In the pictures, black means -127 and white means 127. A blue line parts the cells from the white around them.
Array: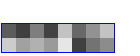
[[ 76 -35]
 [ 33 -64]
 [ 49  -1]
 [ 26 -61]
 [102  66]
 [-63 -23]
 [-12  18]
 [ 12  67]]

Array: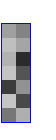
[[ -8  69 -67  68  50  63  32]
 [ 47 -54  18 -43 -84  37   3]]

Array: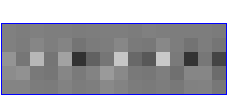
[[  4  12  20   0   0]
 [  4  17  -9  -3  -2]
 [ -3  -6  55   6   0]
 [ -4  -9 -10  -1  -1]
 [  2   6  34   4  -1]
 [ -3  -5 -77 -11  -3]
 [ -1   3 -30  -4  -2]
 [  9  26  -9  -2  -1]
 [  3   9  70   7  -1]
 [ -3  -6 -23  -5  -3]
 [ -5  -8 -39  -7   0]
 [ -2  -1  73   8  -1]
 [ -7 -15  -5  -2  -2]
 [  1   6 -76 -12  -2]
 [  2   6  -8  -2  -2]
 [ -8 -19 -59 -10  -4]]

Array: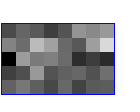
[[ -29  -63 -126    3  -52]
 [  -8  -48   28  -19  -26]
 [ -32   25   -5   59  -37]
 [ -55  -44    0   33  -65]
 [ -23  -30  -20  -22  -43]
 [ -60  -24  -82  -39   20]
 [ -37  -46  -66   30    9]
 [ -34  -16  -85   89   25]]

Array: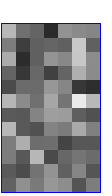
[[-29 -37  -3  -2  55 -37  54 -52 -27  43  -2  55]
 [ 16 -51 -39  46 -38 -39  11 -20 -72 -83 -65 -15]
 [ -5 -12  55 -18 -46   4 -15 -20 -23 -31 -31 -27]
 [ 23  19 -53 -17   3  30  38  23 -62  20 -26 -84]
 [ 13 -31 -24 -59  -4  28 -11   6 -27   8 -31  18]
 [-43   6 -10 -40  41 -32 106 -72  47  71  72  10]
 [ -2 -42 -20 -40   0 -46  56 -81  11  12 -31   6]]

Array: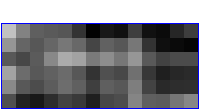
[[ -48    9   35  -39   21   65]
 [ -93  -39  -19  -56  -26    2]
 [-103  -51  -39  -36  -40  -32]
 [ -82  -35  -30    8  -25  -37]
 [ -60  -18  -20   43   -8  -41]
 [ -70  -31  -40   34  -23  -76]
 [ -96  -64  -76   -5  -58 -125]
 [ -56  -32  -47   13  -30 -103]
 [ -50  -39  -55   -8  -40 -111]
 [   5   -1  -15   22   -8  -65]
 [ -32  -60  -72  -38  -76 -110]
 [ -35  -86  -96  -61 -112 -116]
 [  -9  -82  -88  -52 -117  -89]
 [   7  -81  -85  -52 -122  -66]]

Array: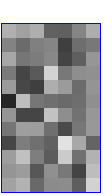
[[ 34  21  29 -57 -10  21 -89  27  -5  39   3  48]
 [ 50  28  64  -2  30 -58  62 -56 -58  -9 -20  33]
 [-22 -40  -1 -15  29 -58  -9 -64 -37  -3   0  46]
 [ 11  16 -35 -30 -16  66 -16  46  83   8   5 -30]
 [ 12  -7  75  98 -53  14 -21  27  -7 -59 -64 -31]
 [-33 -59 -14  40  -8 -13 -17 -19  14 -32 -17   5]
 [ 82  61  50 -27  24  23  15  20  16  22  -7  45]]

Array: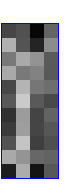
[[ -98   41  -45  -68  -78  -39  -55   41   -6   49  -57]
 [  44   20   68   30   28   74   52   -6   41  -43  -46]
 [-107  -24  -64  -58  -59  -38   -9    2   19  -91 -120]
 [ -39  -28  -48  -40  -28  -54  -17  -38  -37   12  -27]]

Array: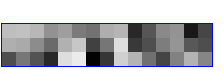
[[ -49   47   62]
 [  -8   42   65]
 [ -44   12   55]
 [ -87  -21   18]
 [  94   49   30]
 [ 107   71   -4]
 [-124  -62  -13]
 [ -73   -9   46]
 [  80   94   53]
 [  52  -70  -87]
 [ -15  -48  -41]
 [ -58   -2    9]
 [   2   21   19]
 [  51  -39 -103]
 [   6  -49  -57]]
